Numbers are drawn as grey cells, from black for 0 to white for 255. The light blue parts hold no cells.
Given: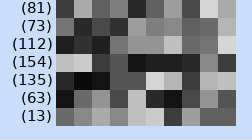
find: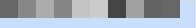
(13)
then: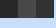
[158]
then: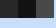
[148]
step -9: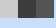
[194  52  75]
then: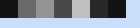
[73]
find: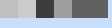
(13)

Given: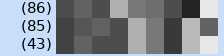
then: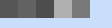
[57]
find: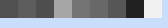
(86)
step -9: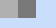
[166 111]
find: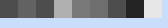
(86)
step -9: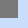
[111]

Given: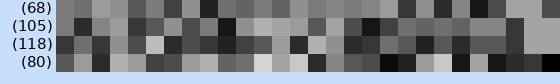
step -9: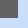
[90]
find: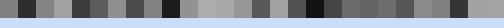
(105)
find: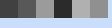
(118)
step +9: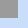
[164]
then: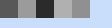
[43]
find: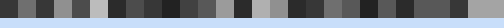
(118)

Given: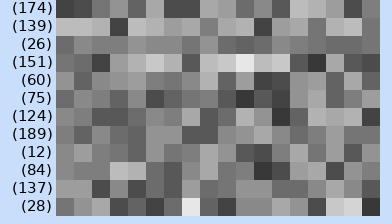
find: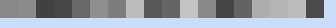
(124)
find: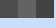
(28)

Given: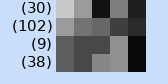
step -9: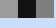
[146   9 117]
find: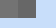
(102)
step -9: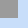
[146]

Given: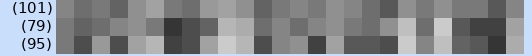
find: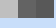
(95)
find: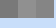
(101)
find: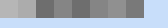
(79)
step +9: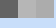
[108 191 181]
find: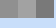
(101)
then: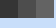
[182]
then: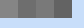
[144]

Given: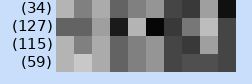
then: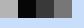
[189]
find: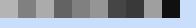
(34)
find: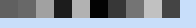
(127)

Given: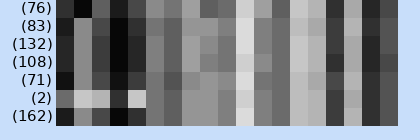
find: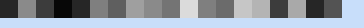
(132)
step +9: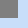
[136]
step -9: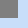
[118]
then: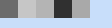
[38]
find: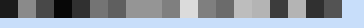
(162)
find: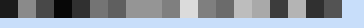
(83)
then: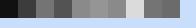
[189]

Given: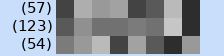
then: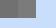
[113]
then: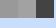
[89]
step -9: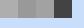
[165 144 153  58]
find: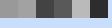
(57)
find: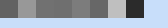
(123)

